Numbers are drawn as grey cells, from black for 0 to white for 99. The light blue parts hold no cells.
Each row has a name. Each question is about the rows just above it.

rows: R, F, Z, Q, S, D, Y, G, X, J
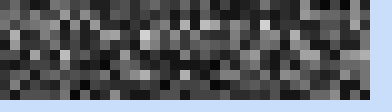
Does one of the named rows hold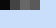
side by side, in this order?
no
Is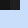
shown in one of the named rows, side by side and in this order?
yes
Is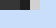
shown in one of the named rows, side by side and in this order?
no
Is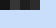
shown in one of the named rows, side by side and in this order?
no
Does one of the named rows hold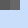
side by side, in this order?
yes

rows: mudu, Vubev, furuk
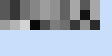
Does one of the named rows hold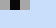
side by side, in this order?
no
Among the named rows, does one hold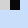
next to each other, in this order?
yes
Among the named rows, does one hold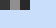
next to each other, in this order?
yes

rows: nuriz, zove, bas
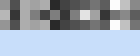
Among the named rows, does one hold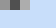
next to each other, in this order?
yes
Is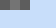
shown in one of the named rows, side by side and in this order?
yes
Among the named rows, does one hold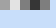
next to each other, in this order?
no
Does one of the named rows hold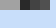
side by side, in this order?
no

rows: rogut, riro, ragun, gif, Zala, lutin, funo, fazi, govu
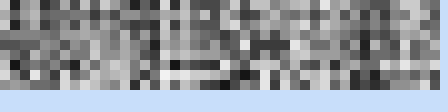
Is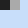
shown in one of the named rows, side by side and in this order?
yes
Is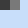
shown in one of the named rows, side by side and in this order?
yes
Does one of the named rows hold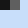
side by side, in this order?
yes

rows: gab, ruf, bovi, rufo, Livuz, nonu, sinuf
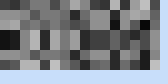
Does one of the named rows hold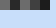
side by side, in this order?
yes
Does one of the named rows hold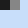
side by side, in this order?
yes
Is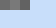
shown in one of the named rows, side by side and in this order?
yes
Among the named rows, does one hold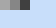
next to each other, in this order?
yes
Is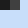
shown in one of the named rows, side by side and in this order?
no
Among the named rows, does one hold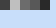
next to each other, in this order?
no
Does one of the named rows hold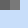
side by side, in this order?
yes

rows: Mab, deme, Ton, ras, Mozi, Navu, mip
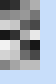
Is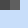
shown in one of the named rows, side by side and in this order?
no
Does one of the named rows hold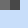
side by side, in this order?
yes
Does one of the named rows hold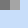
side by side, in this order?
no
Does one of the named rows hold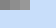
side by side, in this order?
yes
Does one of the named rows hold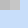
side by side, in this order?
no
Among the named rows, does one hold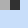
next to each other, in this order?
no

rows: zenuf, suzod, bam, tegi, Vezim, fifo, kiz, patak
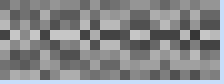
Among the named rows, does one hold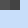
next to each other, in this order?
yes
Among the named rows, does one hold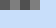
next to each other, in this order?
yes
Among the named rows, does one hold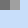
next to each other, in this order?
yes
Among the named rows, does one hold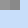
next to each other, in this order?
yes
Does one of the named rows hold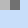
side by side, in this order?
yes

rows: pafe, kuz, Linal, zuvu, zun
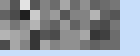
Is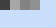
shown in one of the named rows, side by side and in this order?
no
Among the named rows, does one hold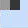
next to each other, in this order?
yes
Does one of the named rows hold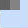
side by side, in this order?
yes
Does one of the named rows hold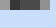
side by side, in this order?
no
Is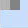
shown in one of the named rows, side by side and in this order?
no

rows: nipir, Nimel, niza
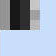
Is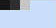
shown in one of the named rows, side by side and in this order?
yes
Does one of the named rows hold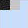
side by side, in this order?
no
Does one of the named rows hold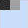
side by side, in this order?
yes
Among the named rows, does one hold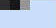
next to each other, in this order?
no
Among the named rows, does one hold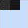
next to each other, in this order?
no
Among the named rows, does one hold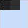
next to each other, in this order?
no

